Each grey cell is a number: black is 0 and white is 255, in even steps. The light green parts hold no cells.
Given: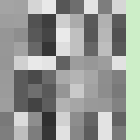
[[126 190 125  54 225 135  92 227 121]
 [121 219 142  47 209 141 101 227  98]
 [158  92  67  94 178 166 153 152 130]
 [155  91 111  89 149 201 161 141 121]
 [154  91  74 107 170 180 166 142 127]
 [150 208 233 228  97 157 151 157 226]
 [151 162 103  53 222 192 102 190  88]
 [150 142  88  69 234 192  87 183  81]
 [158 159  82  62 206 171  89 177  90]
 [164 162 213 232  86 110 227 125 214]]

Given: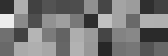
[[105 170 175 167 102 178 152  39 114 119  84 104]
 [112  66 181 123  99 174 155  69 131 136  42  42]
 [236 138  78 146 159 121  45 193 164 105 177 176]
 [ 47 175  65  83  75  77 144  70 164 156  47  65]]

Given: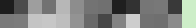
[[122 124 196 199 190 147 105  70 131 205 113 111 138]
 [ 29  76 158 114 183 141 115 112  31  50 118 120  57]]

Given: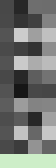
[[ 73  60 147 100]
 [ 84 194 103 199]
 [ 77  90  39 160]
 [ 93 156 131 133]
 [ 83  22  72  70]
 [ 72  40  94 115]
 [ 83 202 172 187]
 [ 74  64  50 141]
 [ 84 204 159 192]
 [ 73  52  64 131]
 [ 72  39 110 109]]

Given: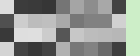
[[212  67  55  67 177 119 130 105  62]
 [ 57 222 223 204  86 199 188 186 183]
 [ 80 205 188 191 169 119 129 129 209]
 [221  60  58  54 117 165 141 168  66]]

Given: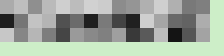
[[199 134 182 125  69 154 137 128 159  57  90 188  20  86 163]
 [ 30 118 195 180  81 107  31 122  67  32 207 165 105  99 173]
 [171 190 143 186 207 188 209 204 140 149 176 207 176 121 127]]
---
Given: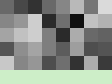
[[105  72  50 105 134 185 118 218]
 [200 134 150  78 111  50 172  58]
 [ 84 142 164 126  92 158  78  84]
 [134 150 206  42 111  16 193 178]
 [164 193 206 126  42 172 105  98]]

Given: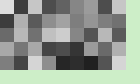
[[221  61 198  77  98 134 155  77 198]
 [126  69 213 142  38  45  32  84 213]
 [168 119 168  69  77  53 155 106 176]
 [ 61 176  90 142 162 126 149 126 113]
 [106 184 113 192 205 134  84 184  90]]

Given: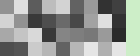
[[ 78  84 203 182  98 182 229 176 229]
 [211 146  57  78 106  72 162 223  50]
 [168 196 217  57 133 126 120 154  42]
 [146 223  92 189 211  98 154  50  64]]

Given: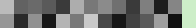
[[151  42 145  23 180 120 201  72  23  66  90 159  16]
 [187  98 106  90  58 173 120 139 112  58 127  29 133]]

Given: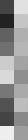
[[ 68 137]
 [217 143]
 [238 157]
 [204 163]
 [119 170]
 [ 97 176]
 [112 182]
 [ 82 189]
 [ 34 197]
 [ 68 225]]

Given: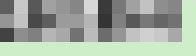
[[ 66 142 128 181 168 114 187 108 149 194 208 200 168]
 [149 194  73  95 155 155 181  52 128  88 120 102 114]
 [ 95 200  88 161 149 134 215  58 120 161 194 142 134]]

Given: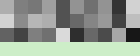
[[ 98  67 127 112 218  46 104  75 167  23]
 [174 127 119 159  82 147 112 147  52 210]
 [210 139 182 174  82 104 133 153  67 190]]
